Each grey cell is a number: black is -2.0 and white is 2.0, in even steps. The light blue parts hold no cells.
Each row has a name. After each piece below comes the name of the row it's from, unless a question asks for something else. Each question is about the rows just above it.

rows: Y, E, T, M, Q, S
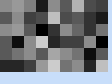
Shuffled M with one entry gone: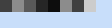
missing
[-2.0]
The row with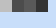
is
E
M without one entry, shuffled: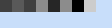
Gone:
[-1.8]
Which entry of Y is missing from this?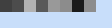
[0.0]
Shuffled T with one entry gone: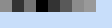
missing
[-0.4]

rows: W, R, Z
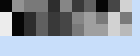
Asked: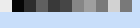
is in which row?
R
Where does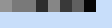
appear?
W
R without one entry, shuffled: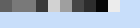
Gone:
[0.1]
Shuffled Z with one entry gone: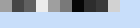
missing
[0.9]
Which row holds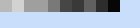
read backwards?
Z
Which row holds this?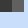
W
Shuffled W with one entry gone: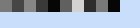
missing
[0.3]

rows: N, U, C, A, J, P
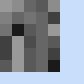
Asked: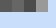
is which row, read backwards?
A
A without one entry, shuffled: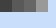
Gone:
[-0.8]
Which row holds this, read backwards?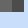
A
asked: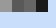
P
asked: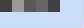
J

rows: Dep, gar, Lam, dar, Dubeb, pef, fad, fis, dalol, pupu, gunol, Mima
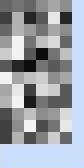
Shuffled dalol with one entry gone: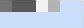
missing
[-1.6]
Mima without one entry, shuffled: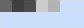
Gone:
[0.0]
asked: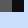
Dubeb
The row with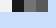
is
dalol
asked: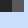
gar
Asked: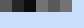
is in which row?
pef

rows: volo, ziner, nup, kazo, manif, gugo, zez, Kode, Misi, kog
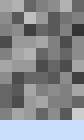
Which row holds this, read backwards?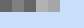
manif
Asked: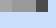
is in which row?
gugo
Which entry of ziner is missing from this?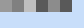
[-0.2]
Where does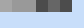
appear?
gugo

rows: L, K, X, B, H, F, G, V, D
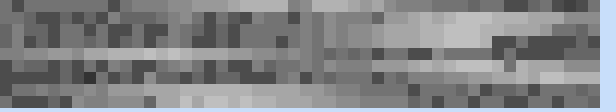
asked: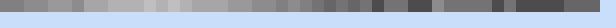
H
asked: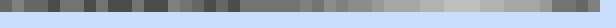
X
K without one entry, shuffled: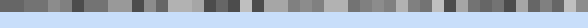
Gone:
[-0.6]
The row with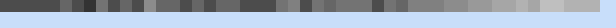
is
G

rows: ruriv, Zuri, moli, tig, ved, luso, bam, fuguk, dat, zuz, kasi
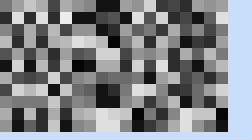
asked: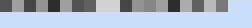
ved
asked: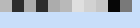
zuz
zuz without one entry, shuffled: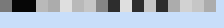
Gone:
[-1.5]

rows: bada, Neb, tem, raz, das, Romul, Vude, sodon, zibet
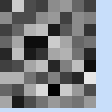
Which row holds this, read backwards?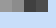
bada
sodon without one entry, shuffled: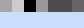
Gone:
[1.4]
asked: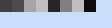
Romul
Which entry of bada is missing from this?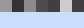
[-0.4]
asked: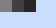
Vude
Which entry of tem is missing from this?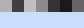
[-0.6]
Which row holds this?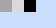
sodon

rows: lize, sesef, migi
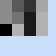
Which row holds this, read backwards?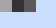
lize
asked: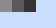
lize
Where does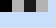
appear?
migi
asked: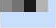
sesef

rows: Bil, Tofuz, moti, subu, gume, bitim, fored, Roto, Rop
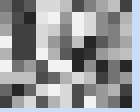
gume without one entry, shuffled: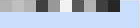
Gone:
[-1.2]
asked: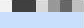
subu
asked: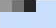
Rop
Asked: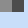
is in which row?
Tofuz
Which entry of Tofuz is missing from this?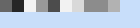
[1.6]
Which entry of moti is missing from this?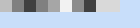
[1.2]

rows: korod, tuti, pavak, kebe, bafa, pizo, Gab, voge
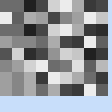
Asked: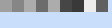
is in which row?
voge
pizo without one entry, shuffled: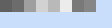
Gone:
[1.5]
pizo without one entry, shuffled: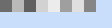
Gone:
[-0.1]

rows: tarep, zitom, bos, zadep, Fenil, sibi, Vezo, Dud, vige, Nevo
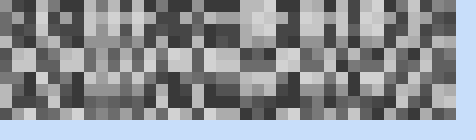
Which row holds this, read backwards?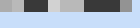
tarep
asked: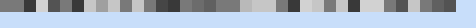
Vezo
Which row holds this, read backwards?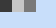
Vezo
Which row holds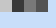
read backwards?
Vezo

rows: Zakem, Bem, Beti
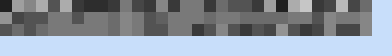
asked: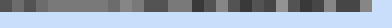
Beti
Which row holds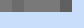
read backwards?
Bem
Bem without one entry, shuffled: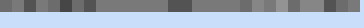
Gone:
[-0.5]
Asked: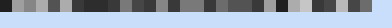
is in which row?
Zakem
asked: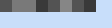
Beti

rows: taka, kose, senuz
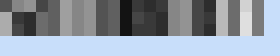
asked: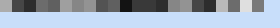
senuz
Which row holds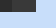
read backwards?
senuz
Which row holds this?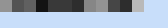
senuz
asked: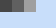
taka
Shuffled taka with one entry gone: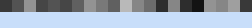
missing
[1.3]

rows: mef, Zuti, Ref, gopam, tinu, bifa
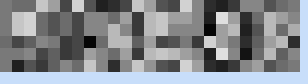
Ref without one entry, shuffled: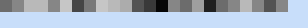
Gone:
[1.3]
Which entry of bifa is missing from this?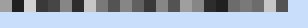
[0.3]
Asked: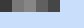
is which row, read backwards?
gopam
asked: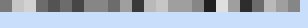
Zuti
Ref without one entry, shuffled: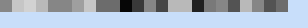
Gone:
[0.7]
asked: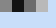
tinu

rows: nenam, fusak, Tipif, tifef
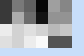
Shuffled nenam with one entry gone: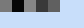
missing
[0.5]
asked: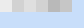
Tipif

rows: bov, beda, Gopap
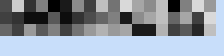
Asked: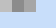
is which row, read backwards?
bov
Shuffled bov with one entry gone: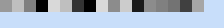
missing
[-0.8]
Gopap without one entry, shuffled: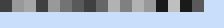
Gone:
[-1.4]

